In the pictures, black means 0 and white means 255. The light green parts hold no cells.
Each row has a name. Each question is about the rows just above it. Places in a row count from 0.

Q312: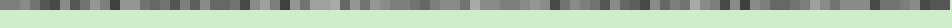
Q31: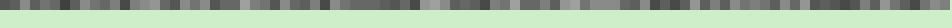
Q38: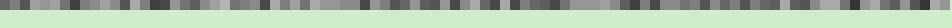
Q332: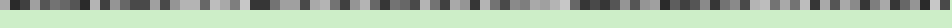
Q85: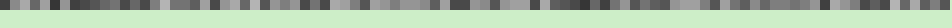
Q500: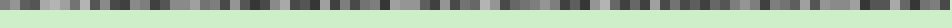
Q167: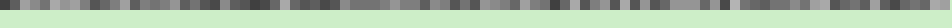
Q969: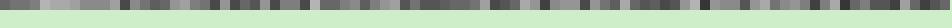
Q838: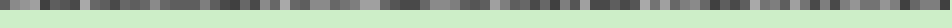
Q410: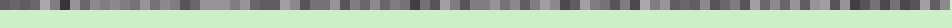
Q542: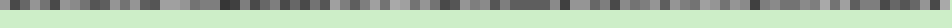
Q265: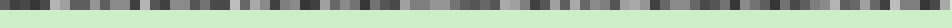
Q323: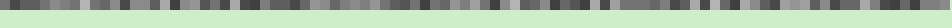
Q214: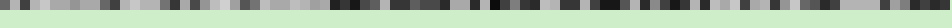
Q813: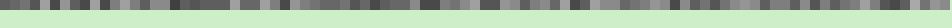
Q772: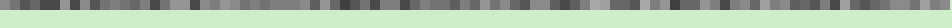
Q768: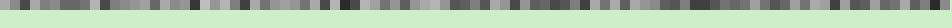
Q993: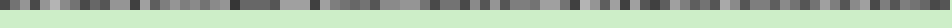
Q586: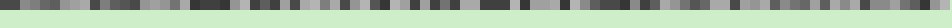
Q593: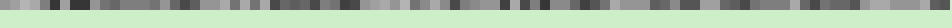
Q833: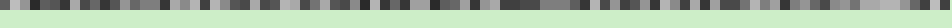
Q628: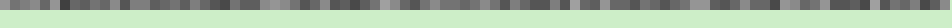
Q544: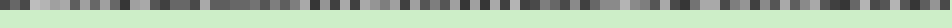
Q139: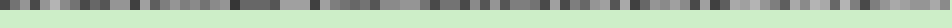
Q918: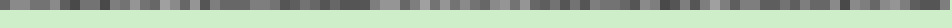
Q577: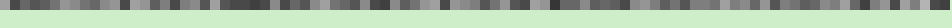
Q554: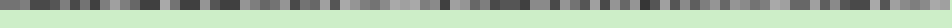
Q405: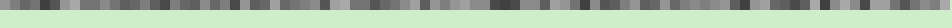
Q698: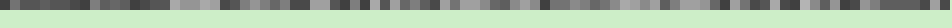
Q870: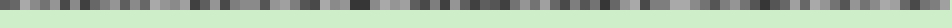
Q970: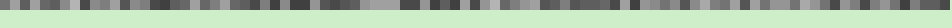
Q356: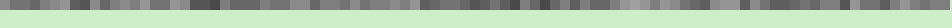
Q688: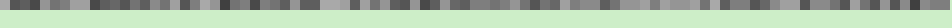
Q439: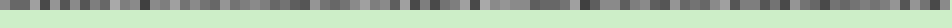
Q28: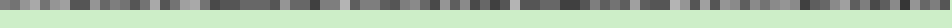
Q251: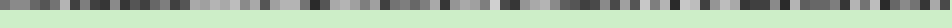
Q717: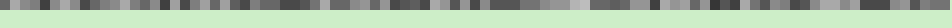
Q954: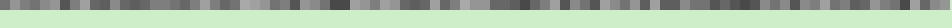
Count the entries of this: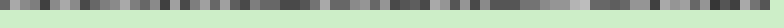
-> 77
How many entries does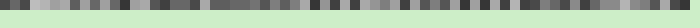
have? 69

